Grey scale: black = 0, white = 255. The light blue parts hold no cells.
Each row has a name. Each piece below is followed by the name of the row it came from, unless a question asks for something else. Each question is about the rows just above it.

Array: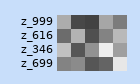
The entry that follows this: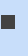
[166]
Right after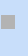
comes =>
[80]
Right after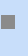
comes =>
[86]
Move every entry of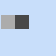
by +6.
[178  78]
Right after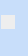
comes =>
[159]
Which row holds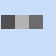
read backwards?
z_616
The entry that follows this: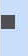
[131]

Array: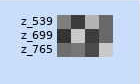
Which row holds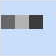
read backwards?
z_539
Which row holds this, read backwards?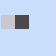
z_765
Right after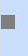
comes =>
[60]

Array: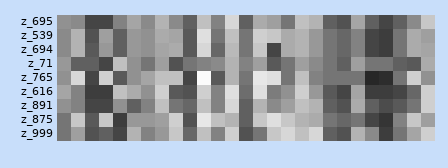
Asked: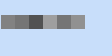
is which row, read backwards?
z_71
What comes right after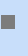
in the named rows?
[145]
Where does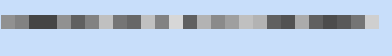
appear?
z_891
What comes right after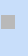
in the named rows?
[117]
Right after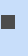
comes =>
[89]
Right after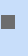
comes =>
[223]
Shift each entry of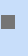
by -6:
[111]

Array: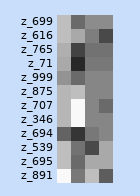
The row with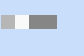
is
z_346
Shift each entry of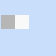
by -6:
[176 243]
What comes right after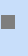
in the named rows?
[73]
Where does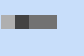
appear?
z_765
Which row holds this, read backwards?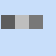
z_891
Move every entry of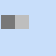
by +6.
[126 196]
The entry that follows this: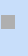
[67]

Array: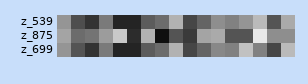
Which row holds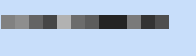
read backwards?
z_539
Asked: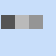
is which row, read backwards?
z_539
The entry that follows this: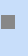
[129]
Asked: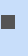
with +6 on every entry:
[90]
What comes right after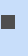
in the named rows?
[51]
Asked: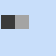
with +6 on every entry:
[ 64 170]

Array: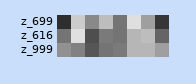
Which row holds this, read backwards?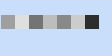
z_699
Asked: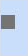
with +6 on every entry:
[122]
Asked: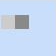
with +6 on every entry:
[210 143]
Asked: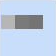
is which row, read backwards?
z_999
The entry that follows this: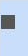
[116]
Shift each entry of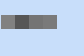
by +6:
[135  92 122 128]
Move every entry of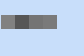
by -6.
[123  80 110 116]

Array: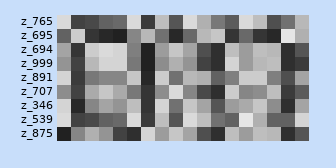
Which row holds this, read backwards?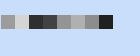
z_999
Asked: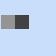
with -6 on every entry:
[142  60]

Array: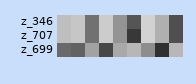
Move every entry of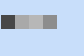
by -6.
[ 65 163 177 135]
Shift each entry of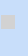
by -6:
[204]
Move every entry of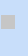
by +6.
[204]
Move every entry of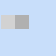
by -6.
[204 170]
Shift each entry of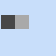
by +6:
[ 77 175]
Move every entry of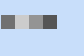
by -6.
[107 198 142  79]

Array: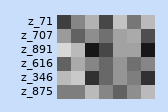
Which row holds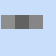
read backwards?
z_875
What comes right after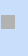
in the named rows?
[71]
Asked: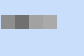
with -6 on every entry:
[136 106 156 164]

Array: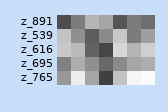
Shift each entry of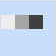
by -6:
[231 159  58]
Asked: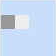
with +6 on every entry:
[158 243]
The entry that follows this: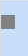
[173]
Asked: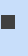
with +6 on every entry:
[70]
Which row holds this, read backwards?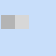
z_616

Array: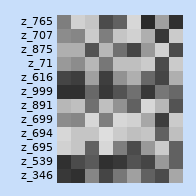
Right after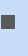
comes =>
[48]
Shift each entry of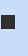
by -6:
[42]
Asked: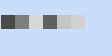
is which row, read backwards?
z_695

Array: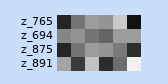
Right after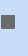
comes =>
[241]
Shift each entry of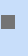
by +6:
[122]
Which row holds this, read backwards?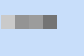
z_765
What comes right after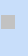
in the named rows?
[45]
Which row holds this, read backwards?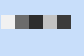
z_891
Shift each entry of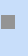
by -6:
[142]

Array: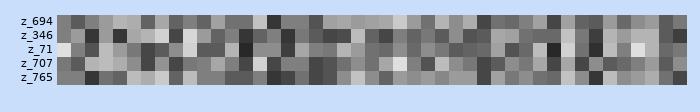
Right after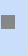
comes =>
[155]
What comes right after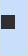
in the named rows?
[188]
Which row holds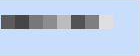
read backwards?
z_707
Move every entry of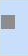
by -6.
[135]
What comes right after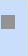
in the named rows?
[70]
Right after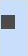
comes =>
[188]

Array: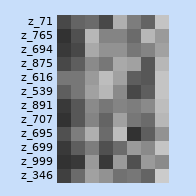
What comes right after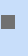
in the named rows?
[119]
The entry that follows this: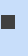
[107]

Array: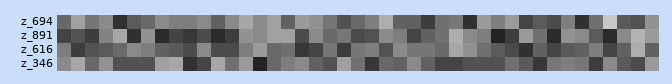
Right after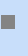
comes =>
[167]
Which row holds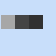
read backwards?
z_346
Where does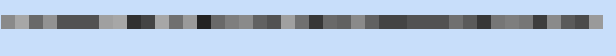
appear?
z_346
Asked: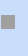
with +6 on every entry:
[166]
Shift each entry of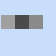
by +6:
[166  81 144]
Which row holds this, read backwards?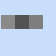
z_616

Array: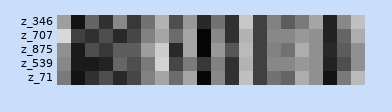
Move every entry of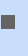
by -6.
[95]
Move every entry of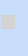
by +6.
[217]
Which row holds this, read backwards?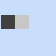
z_346

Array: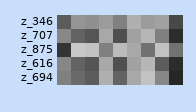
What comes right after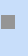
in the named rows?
[143]
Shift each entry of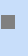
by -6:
[122]
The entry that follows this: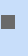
[92]
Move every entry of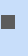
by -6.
[86]

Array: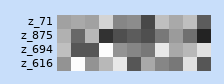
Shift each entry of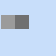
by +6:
[161 118]
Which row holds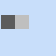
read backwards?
z_71
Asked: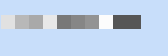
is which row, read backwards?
z_694
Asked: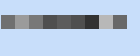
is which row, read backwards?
z_875
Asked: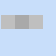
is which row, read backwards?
z_71
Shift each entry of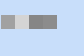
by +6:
[167 218 140 146]
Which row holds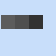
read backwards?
z_875

